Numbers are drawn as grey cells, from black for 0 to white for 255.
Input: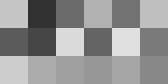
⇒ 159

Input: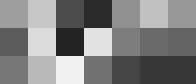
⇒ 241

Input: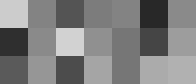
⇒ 76

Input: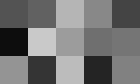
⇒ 188

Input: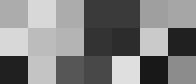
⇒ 86

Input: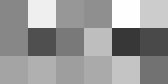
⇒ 158

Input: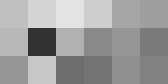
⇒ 110
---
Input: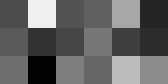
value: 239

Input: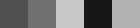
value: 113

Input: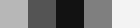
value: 84

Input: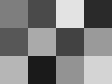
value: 74

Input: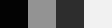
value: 147

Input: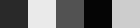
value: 234
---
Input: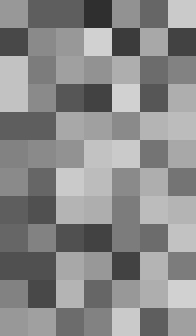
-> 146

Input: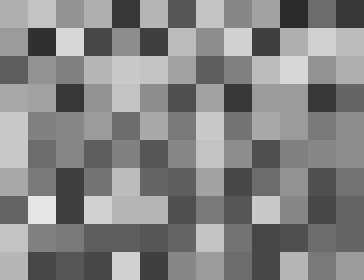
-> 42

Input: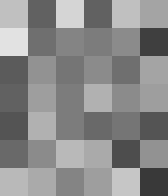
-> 97

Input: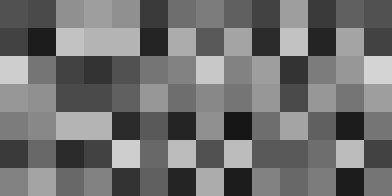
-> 58

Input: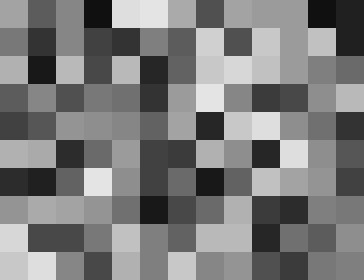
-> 155

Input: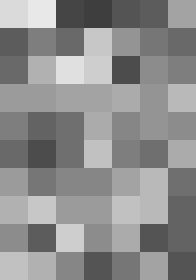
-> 84

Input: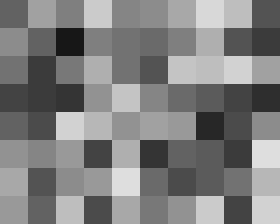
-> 216

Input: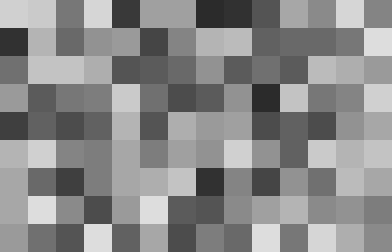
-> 138
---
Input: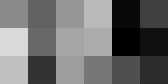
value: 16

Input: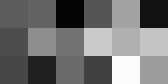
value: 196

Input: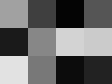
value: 203

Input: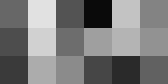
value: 146

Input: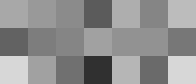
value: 119

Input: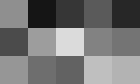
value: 116
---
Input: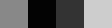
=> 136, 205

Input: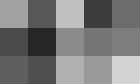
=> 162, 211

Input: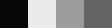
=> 7, 101

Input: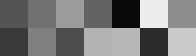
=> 84, 202

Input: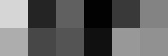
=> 214, 145

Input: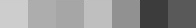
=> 205, 89

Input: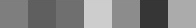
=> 126, 171

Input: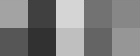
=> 163, 150

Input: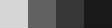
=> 213, 25
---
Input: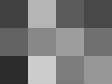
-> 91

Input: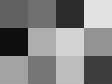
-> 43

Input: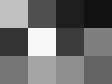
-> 30

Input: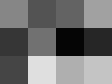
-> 99

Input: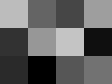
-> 70

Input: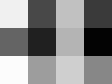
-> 193

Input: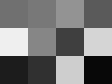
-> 147
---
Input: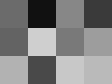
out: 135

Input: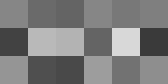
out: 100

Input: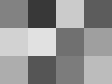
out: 203

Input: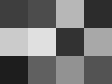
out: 183

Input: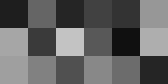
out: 37

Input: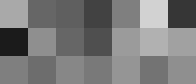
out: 95

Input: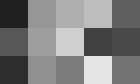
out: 174

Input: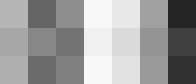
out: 142
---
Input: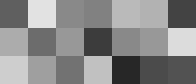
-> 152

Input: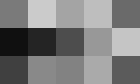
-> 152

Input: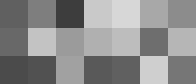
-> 110

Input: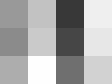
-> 70

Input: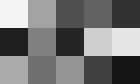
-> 207

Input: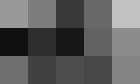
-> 98

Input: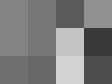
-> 195

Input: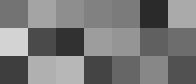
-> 96
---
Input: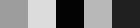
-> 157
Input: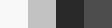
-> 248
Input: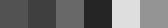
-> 82
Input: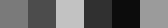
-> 122
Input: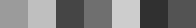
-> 155
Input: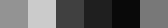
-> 147
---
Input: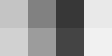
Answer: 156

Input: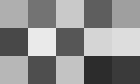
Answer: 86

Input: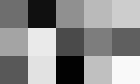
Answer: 74

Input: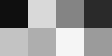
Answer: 174

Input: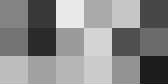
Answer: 212

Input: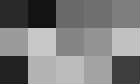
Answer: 132
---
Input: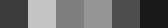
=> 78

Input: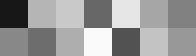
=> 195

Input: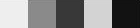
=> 211

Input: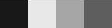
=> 166

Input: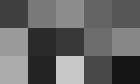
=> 72

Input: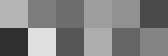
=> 101

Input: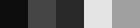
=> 228

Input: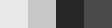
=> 39
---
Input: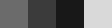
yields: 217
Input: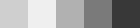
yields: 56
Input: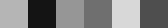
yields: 78
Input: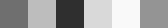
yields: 148
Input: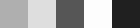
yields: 32
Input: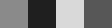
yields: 87
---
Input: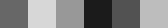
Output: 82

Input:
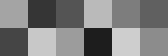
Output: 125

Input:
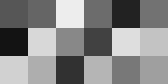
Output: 34

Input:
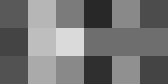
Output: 137

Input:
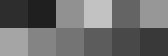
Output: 100

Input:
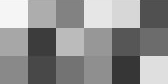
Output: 215
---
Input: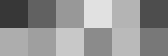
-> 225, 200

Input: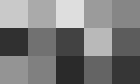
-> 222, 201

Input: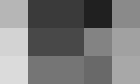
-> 219, 211

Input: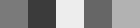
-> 237, 178

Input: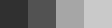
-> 201, 166

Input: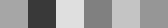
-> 223, 196

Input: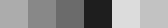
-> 220, 194

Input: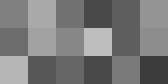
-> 190, 182

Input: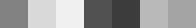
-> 240, 218

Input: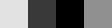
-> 225, 144
